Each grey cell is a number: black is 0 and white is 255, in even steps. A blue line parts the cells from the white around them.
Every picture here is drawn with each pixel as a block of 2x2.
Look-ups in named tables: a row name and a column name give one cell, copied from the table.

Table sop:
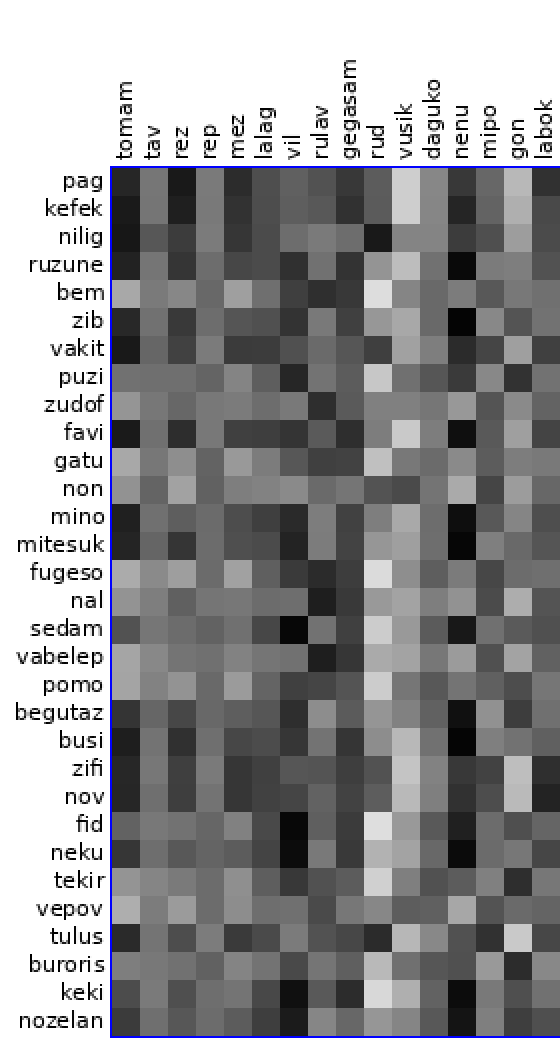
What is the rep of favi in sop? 120
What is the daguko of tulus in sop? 136
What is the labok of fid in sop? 101
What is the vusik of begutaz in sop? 129
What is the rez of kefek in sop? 31
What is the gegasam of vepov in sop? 119
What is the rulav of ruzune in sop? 113
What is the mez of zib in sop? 85
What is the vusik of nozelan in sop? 133
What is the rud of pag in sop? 92
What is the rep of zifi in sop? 122
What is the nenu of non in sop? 170
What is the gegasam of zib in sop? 64
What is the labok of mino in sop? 78
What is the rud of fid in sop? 222
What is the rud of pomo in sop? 204
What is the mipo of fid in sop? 108
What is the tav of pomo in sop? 130
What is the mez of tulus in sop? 58
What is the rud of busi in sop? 141
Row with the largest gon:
tulus

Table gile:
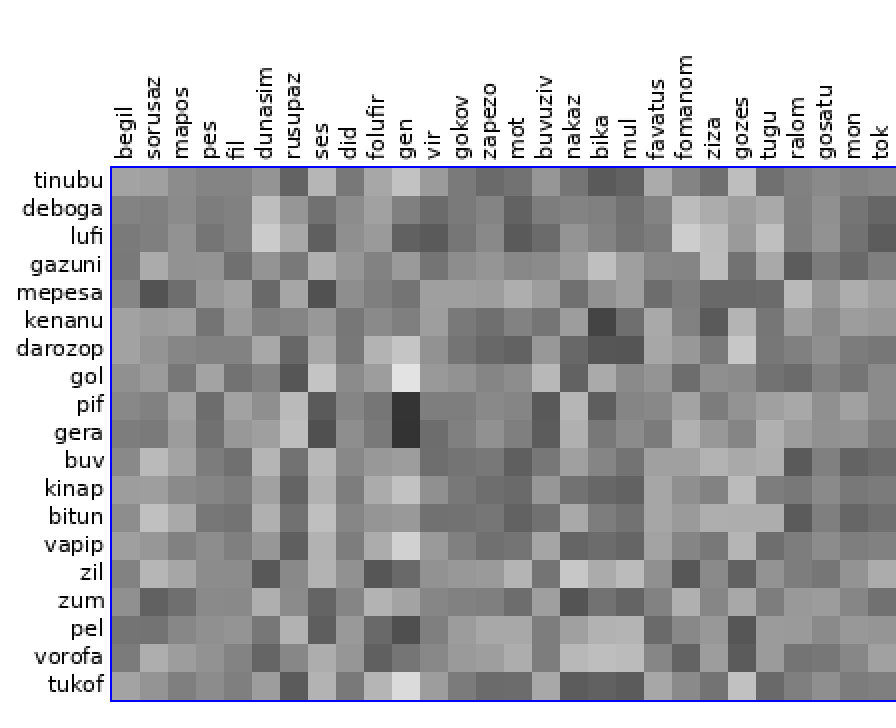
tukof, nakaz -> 92
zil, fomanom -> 87
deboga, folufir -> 161
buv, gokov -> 116
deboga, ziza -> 172
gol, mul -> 138
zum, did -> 133
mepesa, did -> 142
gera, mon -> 147
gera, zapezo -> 145
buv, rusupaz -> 114

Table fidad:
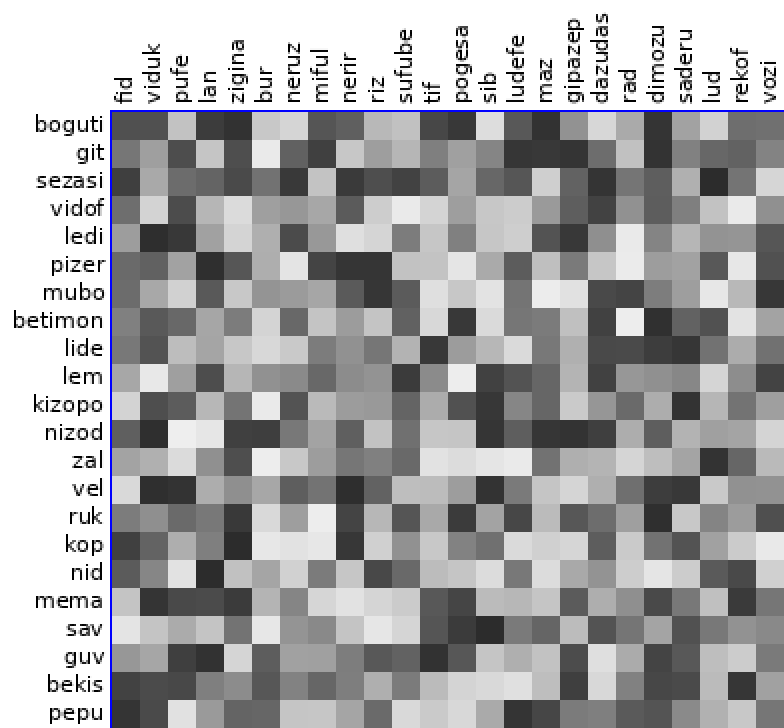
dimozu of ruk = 47
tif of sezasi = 92
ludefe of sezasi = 86
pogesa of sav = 59
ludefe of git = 54
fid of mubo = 108
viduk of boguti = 80
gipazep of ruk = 87
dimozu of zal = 190
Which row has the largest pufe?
nizod

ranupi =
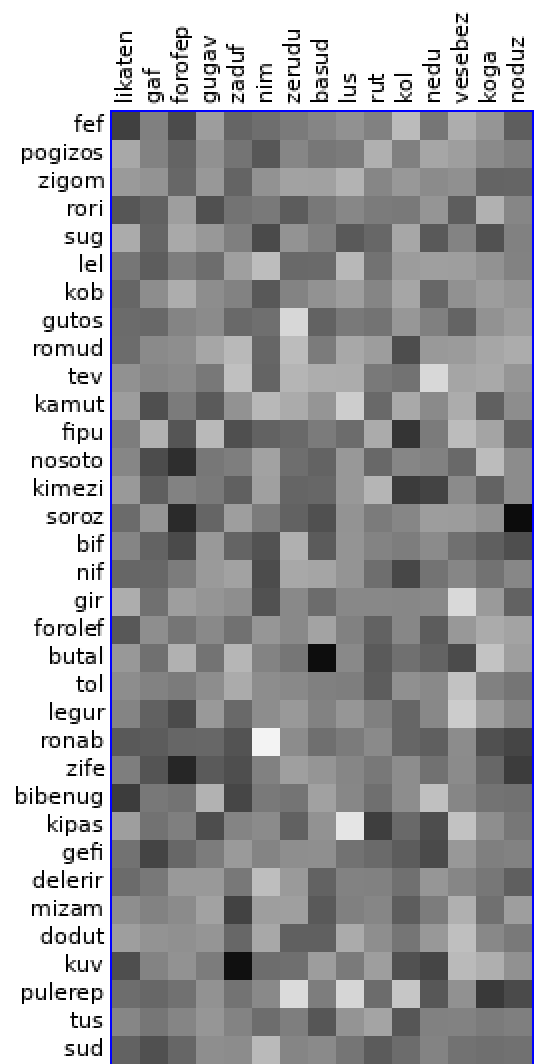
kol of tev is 114
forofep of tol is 123
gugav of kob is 141
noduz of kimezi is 140
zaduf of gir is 142
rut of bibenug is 111
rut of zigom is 134
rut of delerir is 129
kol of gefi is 92
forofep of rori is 158
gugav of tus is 150
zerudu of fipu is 105
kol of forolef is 135
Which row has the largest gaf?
fipu

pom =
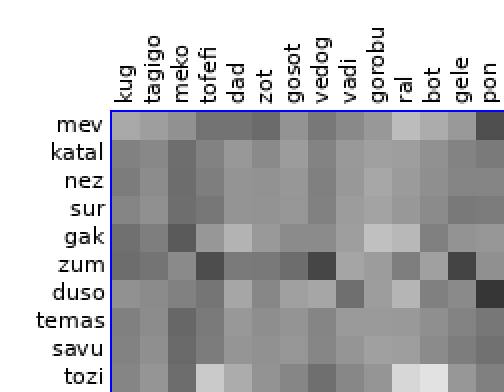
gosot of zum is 109
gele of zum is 68
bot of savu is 139
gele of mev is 153
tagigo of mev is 158
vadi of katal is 153
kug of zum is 109
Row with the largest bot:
tozi

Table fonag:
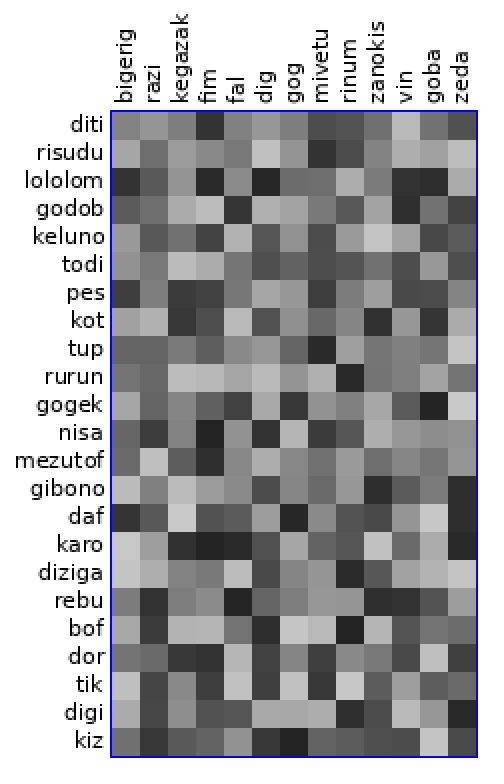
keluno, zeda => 91
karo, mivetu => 99
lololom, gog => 108
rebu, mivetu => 150
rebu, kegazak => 125
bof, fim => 181
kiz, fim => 99
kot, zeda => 171

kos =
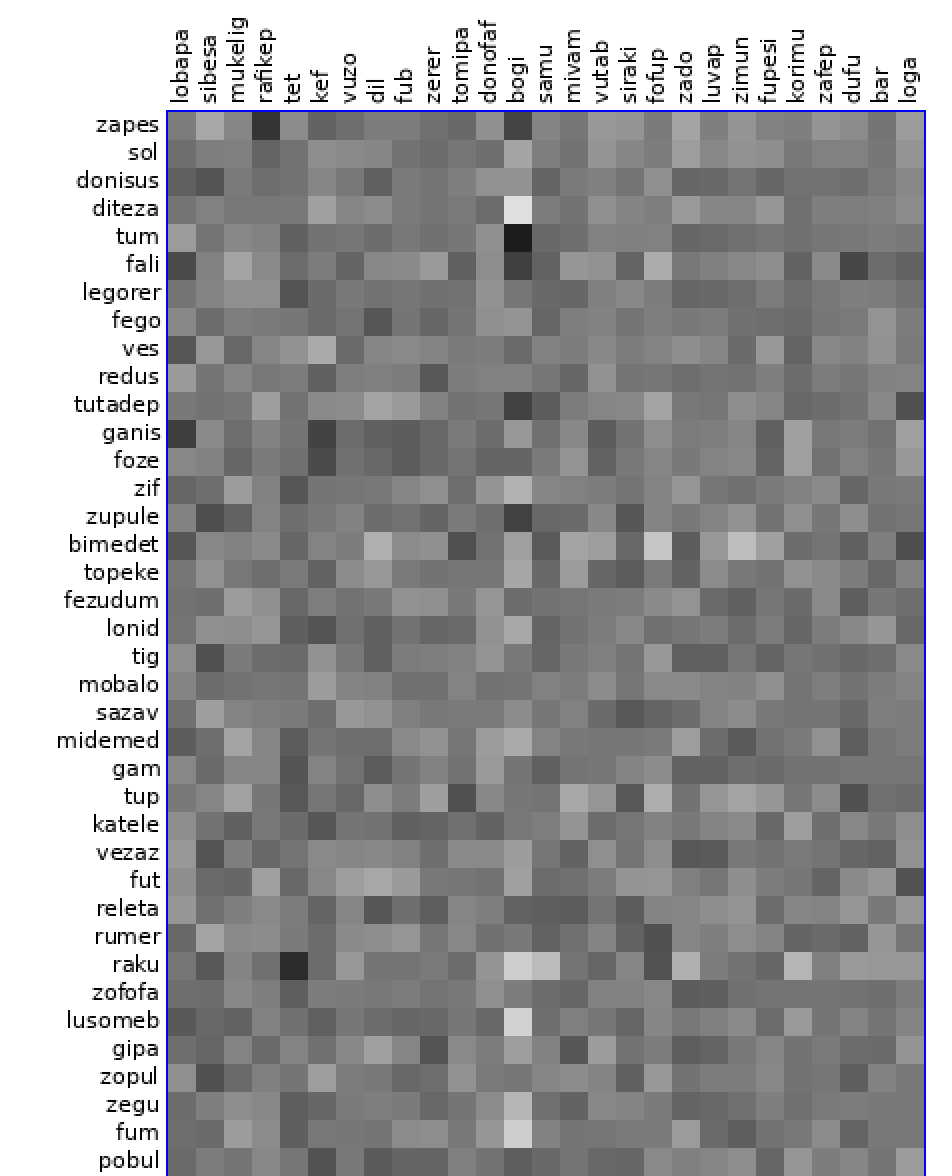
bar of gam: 119
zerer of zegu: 104
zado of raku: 176
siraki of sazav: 88
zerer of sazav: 121
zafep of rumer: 107
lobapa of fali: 75
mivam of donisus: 123
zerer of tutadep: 130
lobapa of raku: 118
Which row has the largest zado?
raku

